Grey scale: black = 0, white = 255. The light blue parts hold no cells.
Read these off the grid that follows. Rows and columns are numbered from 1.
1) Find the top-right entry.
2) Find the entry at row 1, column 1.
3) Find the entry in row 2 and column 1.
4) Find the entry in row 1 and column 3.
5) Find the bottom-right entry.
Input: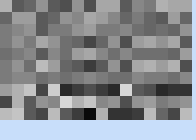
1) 167
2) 177
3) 102
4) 102
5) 187

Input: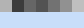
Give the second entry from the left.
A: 60
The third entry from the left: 102
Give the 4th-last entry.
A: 83

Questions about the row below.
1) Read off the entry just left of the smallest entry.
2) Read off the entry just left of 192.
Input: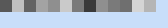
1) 122
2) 88

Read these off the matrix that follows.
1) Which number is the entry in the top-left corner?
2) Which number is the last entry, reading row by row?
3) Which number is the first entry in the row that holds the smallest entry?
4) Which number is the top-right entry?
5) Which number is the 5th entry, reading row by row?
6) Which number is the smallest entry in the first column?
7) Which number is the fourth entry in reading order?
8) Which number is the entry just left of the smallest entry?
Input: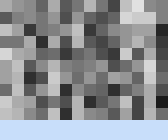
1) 171
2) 109
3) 203
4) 128
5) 171
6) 89
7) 100
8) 171

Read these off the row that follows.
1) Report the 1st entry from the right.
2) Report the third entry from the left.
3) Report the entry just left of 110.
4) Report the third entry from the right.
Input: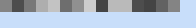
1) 132
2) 120
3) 195
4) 68

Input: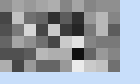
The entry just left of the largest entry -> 153
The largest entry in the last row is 235
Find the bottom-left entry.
174
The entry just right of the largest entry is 202
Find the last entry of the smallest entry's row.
133
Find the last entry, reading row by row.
112
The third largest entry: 214
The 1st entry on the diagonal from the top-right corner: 143
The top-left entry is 143
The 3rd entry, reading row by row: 153
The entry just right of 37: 121
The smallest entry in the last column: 92
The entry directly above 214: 112
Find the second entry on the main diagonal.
193
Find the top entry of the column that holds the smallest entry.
165
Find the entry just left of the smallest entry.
174
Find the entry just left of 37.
59
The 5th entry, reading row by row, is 174

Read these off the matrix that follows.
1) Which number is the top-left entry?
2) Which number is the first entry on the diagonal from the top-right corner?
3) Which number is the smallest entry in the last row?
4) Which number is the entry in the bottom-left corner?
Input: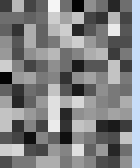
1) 59
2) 110
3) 68
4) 77
